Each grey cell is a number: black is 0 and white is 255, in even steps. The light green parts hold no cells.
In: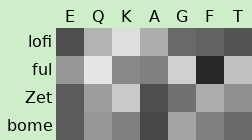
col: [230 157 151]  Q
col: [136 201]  K

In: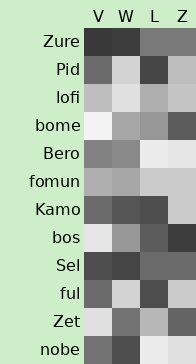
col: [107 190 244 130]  V
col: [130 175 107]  V
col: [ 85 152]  W
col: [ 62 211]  W
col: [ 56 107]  V

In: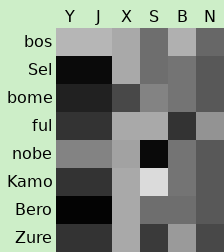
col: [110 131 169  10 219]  S
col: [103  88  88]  N
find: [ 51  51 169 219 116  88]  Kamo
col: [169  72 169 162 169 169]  X

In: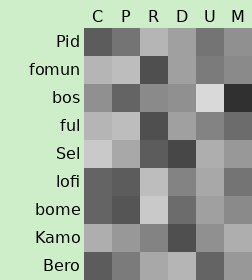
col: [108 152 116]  M
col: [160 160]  D
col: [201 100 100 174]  C

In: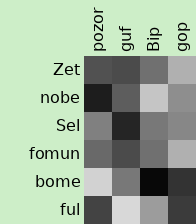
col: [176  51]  gop
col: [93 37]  guf
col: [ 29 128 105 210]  pozor
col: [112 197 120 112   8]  Bip
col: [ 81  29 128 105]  pozor

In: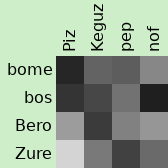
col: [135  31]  nof
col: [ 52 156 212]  Piz
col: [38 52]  Piz

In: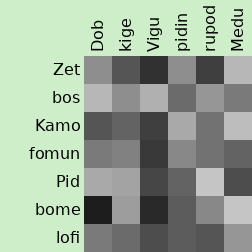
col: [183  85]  Dob
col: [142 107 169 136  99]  pidin
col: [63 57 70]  Vigu
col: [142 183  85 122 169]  Dob
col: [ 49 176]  Vigu
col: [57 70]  Vigu

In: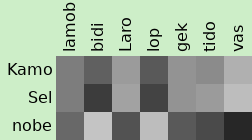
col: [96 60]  bidi
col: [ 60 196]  bidi

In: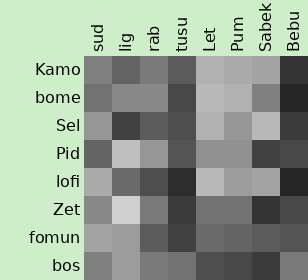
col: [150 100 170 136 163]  sud
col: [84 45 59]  tusu
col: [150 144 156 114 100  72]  Pum
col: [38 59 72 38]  Bebu

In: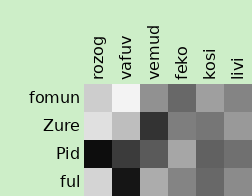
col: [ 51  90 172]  vemud
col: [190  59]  vafuv
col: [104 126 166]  feko
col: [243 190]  vafuv
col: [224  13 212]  rozog

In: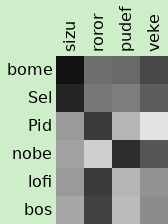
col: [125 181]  pudef
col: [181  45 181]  pudef

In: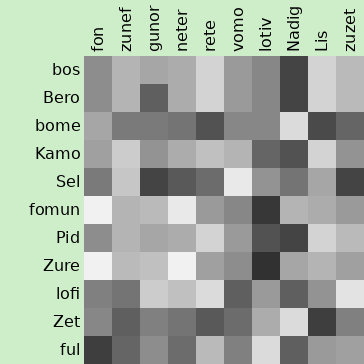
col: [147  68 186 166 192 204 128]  gunor
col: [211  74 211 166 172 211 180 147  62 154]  Lis
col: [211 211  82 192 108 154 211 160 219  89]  rete
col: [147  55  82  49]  lotiv

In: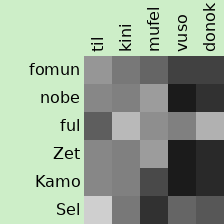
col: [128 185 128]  kini
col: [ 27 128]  vuso
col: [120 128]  kini
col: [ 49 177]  donok
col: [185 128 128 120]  kini

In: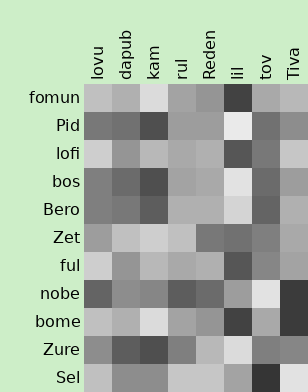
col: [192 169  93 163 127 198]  rul
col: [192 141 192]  lovu
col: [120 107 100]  tov
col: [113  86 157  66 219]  lil
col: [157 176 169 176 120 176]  Reden
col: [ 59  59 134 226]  Tiva
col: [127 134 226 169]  tov

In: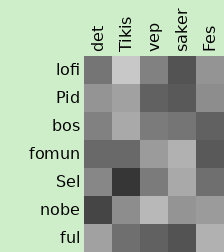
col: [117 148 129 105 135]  det
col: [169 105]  Tikis
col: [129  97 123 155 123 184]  vep

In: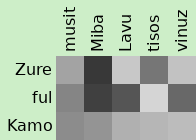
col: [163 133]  musit
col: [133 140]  musit
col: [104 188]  vinuz

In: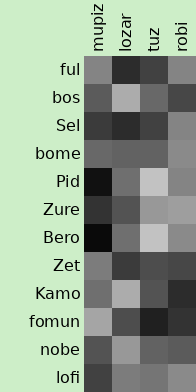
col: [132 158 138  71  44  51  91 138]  robi
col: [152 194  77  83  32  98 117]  tuz

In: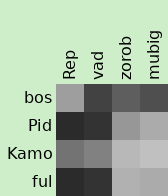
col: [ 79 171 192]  mubig
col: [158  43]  Rep
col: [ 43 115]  Rep

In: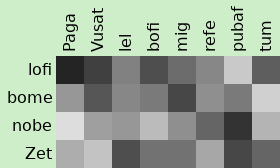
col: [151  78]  lel
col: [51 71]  pubaf
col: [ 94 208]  tum
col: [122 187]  bofi
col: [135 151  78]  lel

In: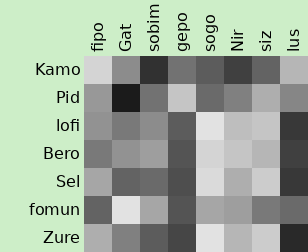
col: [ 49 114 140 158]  sobim
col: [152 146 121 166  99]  fipo
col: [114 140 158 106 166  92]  sobim
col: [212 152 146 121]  fipo

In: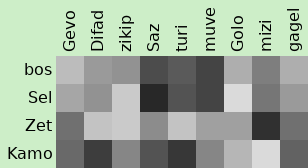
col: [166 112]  Gevo
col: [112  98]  gagel
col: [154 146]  Difad
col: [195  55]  turi
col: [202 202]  zikip

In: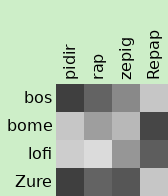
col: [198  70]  Repap
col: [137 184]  zepig

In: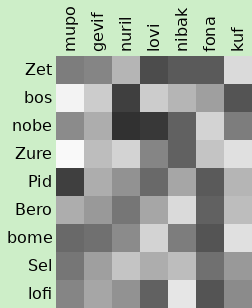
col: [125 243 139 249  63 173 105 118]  mupo
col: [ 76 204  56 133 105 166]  lovi

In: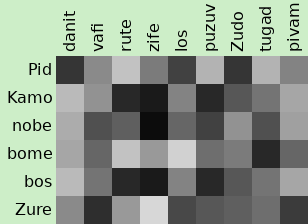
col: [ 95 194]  rute
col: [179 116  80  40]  tugad
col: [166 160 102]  pivam
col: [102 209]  los
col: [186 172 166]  danit

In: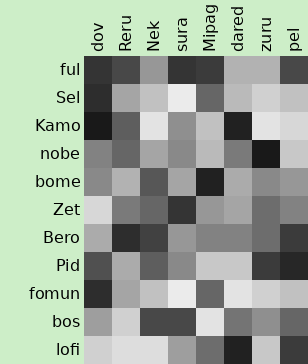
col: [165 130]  dared
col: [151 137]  sura
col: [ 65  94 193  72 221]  Nek

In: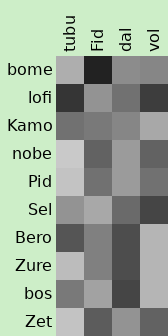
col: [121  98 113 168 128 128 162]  Fid
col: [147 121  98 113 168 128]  Fid
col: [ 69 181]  vol
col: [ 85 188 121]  tubu

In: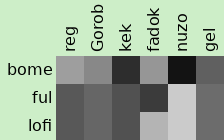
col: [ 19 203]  nuzo
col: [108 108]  gel
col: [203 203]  nuzo

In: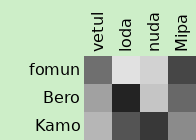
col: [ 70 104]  Mipa
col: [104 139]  Mipa
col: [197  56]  nuda

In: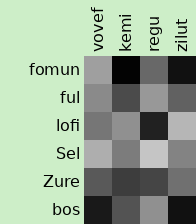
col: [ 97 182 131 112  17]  zilut
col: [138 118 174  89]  vovef
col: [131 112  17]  zilut

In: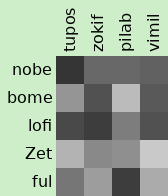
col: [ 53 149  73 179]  tupos
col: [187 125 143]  pilab
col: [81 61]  zokif
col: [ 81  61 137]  zokif
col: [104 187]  pilab
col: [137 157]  zokif
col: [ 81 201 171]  vimil

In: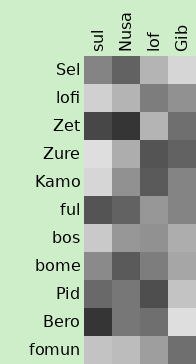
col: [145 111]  Gib
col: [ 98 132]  Gib
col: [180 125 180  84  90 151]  lof
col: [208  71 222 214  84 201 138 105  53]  sul

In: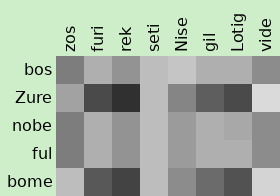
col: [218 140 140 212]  vide
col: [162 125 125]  zos
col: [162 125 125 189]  zos
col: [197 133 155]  Nise
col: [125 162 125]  zos
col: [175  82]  Lotig

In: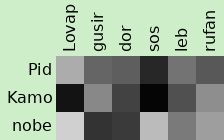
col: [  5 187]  sos
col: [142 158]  rufan

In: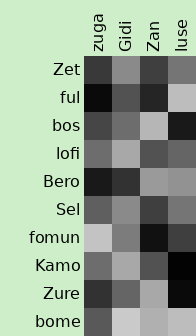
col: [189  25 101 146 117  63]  luse
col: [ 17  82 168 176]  Zan
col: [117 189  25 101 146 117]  luse
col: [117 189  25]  luse
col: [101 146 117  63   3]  luse
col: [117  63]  luse
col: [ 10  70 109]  zuga

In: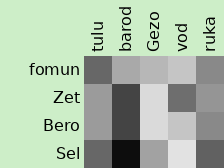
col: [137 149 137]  ruka
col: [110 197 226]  vod
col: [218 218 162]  Gezo
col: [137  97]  ruka

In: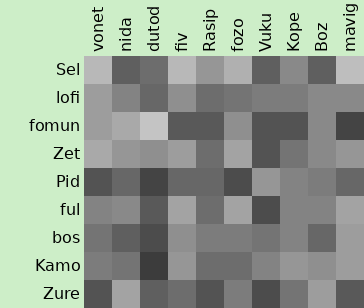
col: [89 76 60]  dutod
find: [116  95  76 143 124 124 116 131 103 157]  bos
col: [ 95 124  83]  Vuku

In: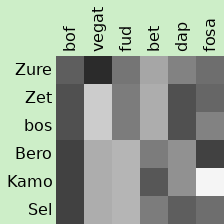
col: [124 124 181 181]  fud
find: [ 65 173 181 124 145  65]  Bero
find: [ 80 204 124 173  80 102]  Zet

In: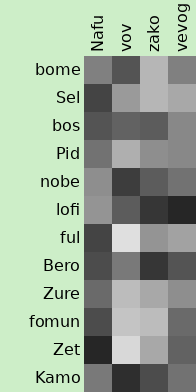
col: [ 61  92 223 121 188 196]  vov
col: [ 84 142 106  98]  vevog
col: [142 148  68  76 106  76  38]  Nafu
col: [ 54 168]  zako
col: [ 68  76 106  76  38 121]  Nafu
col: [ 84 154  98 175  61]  vov
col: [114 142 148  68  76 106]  Nafu

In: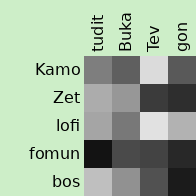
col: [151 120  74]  Buka
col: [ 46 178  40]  gon
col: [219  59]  Tev
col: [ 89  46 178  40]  gon
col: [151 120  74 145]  Buka
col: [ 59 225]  Tev

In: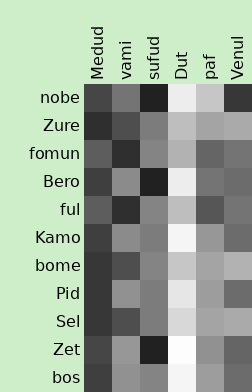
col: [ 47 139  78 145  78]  vami
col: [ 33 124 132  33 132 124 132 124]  sufud
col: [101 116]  paf
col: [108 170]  Venul
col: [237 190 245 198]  Dut
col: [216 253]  Dut

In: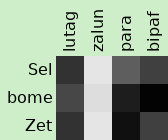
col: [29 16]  para
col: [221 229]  zalun
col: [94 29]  para
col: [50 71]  lutag

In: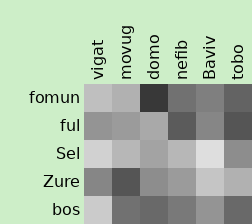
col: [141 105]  domo
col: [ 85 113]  movug
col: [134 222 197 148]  Baviv
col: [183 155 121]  nefib

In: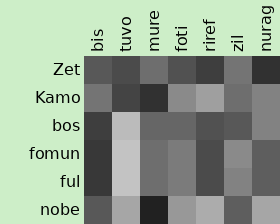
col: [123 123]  foti
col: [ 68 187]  tuvo
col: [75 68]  tuvo

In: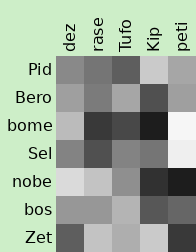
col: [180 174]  Tufo
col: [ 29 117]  Kip

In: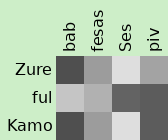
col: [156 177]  fesas

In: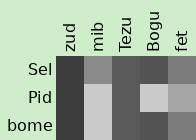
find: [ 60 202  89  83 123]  bome
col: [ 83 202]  Bogu
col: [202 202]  mib
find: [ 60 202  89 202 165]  Pid
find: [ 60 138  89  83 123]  Sel

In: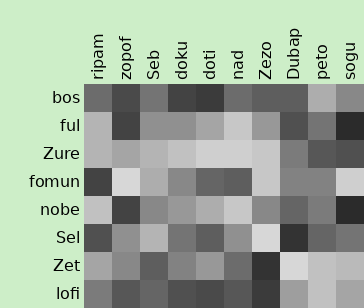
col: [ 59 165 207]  doti
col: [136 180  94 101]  Seb
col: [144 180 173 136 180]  Seb
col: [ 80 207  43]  sogu
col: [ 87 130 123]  peto

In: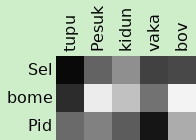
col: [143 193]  kidun
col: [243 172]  bov
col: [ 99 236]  Pesuk
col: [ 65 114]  vaka
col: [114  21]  vaka

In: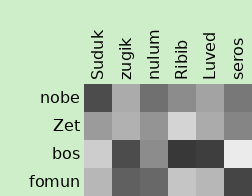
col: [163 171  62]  Luved
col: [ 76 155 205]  Suduk
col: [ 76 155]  Suduk
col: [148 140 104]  nulum
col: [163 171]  Luved

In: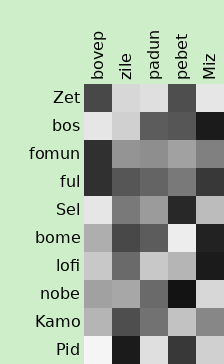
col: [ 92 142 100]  padun
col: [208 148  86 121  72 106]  zile
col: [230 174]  bovep

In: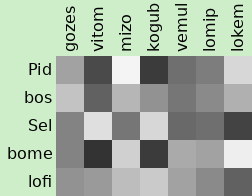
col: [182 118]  mizo
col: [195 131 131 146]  gozes

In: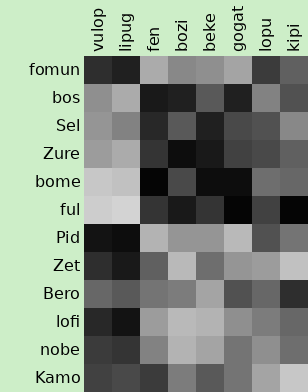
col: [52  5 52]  fen
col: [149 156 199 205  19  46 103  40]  vulop
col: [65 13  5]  gogat
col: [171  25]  fen
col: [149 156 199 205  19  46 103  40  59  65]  vulop
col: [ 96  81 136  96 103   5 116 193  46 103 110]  kipi
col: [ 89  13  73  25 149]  bozi

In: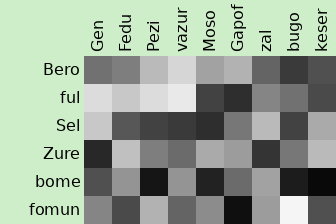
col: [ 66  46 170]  Moso
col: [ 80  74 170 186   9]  keser
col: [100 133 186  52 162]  zal
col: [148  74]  Fedu

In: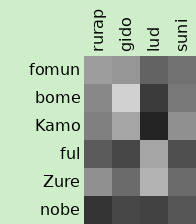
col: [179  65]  lud
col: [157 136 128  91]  rurap
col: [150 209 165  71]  gido
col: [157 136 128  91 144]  rurap

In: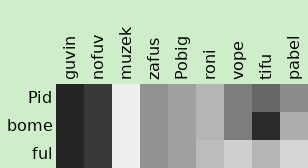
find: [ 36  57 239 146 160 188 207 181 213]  ful
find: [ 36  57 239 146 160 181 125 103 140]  Pid

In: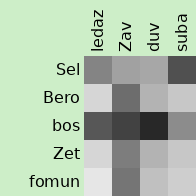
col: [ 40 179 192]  duv
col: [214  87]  ledaz
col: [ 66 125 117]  Zav
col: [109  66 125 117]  Zav

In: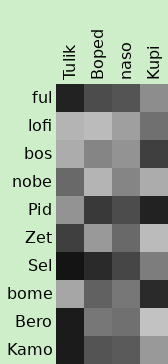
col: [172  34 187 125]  Kupi
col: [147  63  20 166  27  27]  Tulik
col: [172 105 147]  Tulik
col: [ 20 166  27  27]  Tulik
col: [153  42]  Boped

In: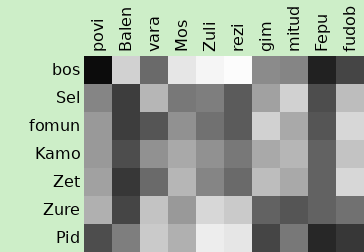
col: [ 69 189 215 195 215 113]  fudob
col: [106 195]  vara
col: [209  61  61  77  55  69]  Balen
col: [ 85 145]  vara
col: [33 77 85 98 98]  Fepu
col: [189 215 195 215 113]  fudob

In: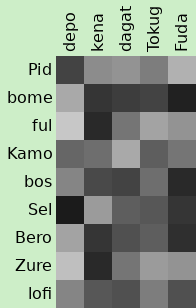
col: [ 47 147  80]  Fuda
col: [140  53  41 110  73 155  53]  kena
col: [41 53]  Fuda

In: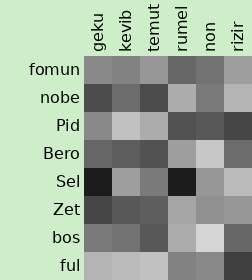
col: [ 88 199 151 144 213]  non
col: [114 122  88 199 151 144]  non
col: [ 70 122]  geku
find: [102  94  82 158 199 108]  Bero
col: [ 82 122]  temut

